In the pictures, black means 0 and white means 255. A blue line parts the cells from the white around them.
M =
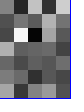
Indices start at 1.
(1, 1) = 131
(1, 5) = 206
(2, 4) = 178
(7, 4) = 154
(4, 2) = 95
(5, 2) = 74
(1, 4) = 50
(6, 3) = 48
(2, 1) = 80

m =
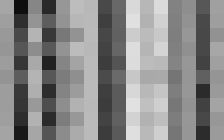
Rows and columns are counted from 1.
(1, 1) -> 166
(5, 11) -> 188
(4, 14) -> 144
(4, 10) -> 221
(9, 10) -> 210
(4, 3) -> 141
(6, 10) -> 199
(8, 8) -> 60
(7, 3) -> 175
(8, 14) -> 147
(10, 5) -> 140
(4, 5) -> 147
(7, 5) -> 132
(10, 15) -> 44
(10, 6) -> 171
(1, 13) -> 130
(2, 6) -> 183
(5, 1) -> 157
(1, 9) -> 104
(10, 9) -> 90
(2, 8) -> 63
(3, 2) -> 73
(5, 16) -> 160
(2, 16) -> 158
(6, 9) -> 106
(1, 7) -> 184
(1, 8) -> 73
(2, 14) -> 146
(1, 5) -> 151
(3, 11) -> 187
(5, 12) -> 185
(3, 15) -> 72
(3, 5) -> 120
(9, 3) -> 178
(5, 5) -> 133
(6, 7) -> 186

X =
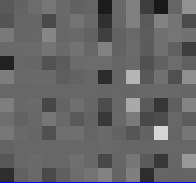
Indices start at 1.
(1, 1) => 89
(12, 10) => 118
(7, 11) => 104
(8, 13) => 95
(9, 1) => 110
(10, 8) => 106
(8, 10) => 169
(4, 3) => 107
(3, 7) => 98
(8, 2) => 104
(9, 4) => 118
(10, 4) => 80
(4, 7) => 103
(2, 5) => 104
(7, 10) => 102
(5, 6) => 107
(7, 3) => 103
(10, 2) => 105
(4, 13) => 96
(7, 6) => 103
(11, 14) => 103
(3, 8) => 64
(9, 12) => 77
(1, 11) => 62
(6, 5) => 94
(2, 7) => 105
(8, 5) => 100
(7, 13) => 104
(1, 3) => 108
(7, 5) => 103
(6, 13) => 80
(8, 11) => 90
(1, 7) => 101
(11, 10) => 102
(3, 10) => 105
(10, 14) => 118
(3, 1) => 121

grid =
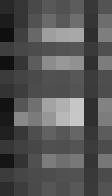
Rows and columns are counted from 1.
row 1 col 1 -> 41
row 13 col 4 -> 77
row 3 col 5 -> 166
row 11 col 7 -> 60
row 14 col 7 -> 58
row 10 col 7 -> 55
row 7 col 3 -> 76
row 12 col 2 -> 51
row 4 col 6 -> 86
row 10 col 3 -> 78
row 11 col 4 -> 80
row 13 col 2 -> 70
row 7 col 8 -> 77
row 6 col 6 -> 87
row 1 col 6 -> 92
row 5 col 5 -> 152
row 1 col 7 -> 56
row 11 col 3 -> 71
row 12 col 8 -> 119
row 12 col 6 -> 120
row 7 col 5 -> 78
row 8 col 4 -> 163
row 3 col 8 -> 126
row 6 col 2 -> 68
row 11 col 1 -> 55
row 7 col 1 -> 51
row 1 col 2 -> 54
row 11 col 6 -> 84
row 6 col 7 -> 60
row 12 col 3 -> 80
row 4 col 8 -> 79
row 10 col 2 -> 56
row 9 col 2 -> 137
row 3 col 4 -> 158
